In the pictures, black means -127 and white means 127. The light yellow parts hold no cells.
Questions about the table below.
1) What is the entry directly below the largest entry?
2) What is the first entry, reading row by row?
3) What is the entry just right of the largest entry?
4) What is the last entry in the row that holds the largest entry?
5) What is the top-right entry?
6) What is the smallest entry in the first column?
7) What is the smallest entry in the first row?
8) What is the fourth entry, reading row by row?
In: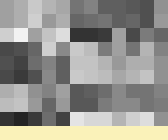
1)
-47
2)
32
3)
32
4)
-25
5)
17
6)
-76
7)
-47
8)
52

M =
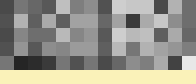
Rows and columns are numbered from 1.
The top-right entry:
-17
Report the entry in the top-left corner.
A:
-53
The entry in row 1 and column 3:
-24
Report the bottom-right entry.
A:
104
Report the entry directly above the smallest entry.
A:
21
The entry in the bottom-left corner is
-9
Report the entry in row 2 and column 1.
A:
-46
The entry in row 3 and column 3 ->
-17
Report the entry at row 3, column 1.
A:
-53
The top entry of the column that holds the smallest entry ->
-9
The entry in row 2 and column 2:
50
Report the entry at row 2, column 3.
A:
-32
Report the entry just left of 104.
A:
-61
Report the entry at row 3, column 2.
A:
6

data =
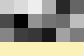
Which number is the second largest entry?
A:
91
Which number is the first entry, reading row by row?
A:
77
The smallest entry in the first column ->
-53
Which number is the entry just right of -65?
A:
-72
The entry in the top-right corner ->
-26

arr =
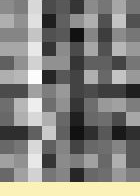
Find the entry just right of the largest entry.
-89
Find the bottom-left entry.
-23
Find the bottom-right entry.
-2
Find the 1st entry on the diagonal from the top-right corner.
-9
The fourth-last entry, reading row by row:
-23
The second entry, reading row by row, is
-2
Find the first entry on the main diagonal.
11
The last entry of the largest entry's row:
25
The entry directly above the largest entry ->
82
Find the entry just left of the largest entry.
55
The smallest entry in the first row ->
-74
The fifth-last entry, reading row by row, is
-89
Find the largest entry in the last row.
82
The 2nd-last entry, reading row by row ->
25
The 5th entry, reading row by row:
-39
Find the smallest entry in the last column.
-96
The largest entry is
124
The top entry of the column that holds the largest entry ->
88
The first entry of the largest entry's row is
47
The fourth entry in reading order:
-52

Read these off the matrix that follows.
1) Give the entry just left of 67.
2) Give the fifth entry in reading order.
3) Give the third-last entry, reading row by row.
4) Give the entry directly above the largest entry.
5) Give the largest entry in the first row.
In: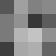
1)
53
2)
-5
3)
39
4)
-72
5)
32

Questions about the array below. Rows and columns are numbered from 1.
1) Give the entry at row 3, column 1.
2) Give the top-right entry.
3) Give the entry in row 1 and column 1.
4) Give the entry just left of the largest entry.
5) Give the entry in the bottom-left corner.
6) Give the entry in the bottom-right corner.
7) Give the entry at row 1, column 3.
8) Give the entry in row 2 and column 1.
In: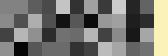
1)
-61
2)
-28
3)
2
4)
-69
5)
16
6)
-14
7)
-34
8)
10

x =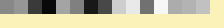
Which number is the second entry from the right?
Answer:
51
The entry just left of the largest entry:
-14
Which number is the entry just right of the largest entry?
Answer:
44
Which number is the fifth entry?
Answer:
36

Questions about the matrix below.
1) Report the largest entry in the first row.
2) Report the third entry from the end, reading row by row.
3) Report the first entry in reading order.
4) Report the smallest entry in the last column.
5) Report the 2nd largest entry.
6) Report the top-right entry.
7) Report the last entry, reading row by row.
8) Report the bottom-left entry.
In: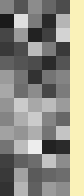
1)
12
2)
-31
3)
4
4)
-85
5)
95
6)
-51
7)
12
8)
-77

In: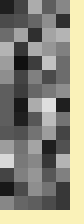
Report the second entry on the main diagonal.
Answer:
-46
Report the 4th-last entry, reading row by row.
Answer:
-25
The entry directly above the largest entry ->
-6
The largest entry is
94
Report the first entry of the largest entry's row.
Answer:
-33
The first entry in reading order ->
-96
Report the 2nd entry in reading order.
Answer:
-59
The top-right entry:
7
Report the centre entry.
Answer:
44
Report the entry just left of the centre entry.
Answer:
-103
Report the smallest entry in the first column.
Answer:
-103
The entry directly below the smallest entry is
-59
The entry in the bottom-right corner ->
-72
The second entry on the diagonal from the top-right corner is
14
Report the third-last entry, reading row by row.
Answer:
-33
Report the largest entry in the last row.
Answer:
7
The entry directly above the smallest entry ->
-72
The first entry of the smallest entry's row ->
29
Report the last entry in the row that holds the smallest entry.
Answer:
-19

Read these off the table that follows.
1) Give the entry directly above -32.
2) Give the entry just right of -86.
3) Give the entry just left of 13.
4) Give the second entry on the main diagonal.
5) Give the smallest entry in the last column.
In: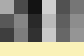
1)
-46
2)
58
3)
-32
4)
5
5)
-9

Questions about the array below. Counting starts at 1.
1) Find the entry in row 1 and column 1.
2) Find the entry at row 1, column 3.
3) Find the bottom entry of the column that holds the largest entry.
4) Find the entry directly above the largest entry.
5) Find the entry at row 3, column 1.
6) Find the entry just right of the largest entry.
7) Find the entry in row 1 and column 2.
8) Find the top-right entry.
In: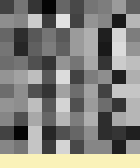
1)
-61
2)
-75
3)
84
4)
-25
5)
-25
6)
-61
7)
-10
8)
-31

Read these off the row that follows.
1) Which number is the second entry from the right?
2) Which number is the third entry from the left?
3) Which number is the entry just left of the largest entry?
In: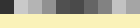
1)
66
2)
52
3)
-77
